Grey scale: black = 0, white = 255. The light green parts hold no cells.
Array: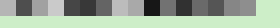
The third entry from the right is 85
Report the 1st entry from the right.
142
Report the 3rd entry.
161
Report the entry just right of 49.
106
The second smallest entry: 49

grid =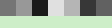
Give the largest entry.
224
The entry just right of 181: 55
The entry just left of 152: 117

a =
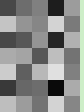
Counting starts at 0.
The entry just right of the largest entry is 128
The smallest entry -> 10
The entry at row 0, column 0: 72
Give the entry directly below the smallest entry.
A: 211
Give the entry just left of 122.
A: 211
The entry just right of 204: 95
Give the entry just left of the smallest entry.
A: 109
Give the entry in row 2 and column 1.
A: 87
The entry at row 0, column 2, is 128
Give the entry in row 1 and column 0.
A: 196

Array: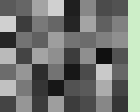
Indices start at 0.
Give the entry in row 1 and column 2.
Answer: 121
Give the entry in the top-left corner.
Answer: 90
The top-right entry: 82
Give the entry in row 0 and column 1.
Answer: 102
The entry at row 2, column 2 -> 96
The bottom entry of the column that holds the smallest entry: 135
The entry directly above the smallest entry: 128
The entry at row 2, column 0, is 37
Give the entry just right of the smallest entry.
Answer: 82
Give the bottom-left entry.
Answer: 68
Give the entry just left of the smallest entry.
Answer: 143
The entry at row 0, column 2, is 164

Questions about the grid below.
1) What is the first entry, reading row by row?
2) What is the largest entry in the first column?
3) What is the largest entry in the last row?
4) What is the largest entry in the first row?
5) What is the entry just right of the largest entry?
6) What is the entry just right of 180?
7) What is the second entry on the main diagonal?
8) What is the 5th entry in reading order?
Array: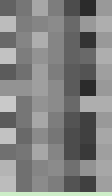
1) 98
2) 201
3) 188
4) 167
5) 118
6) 112
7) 125
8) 76

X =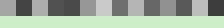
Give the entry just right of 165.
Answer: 68
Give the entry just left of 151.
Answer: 74
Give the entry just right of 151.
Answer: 202
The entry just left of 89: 145

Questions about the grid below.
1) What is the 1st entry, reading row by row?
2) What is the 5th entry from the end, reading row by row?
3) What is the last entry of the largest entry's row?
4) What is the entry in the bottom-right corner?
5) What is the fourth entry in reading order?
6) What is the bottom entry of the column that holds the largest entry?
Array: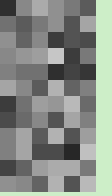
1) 47
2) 136
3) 121
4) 185
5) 144
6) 178

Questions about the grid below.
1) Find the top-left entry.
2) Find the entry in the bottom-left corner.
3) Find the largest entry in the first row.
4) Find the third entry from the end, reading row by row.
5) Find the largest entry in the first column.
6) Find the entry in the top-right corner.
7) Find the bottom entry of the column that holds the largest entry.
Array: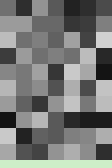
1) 112
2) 167
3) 147
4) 174
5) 201
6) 75
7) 46

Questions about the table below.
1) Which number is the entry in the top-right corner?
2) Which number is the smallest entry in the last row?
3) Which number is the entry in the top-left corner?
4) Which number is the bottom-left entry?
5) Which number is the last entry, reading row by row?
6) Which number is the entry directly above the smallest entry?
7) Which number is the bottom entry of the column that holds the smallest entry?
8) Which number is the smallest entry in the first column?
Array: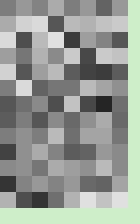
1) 152
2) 52
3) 125
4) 178
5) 224
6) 164
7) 194
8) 52

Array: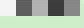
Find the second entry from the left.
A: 94
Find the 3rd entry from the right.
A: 178
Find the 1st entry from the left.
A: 244

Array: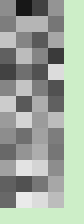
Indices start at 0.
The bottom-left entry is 104
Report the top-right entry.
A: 148
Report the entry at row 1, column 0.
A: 125
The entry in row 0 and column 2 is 66
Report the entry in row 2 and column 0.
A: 196
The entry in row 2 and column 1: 133
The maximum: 234
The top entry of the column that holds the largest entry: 23
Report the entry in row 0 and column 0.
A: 141
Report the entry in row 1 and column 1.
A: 181
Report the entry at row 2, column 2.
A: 89
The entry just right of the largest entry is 220
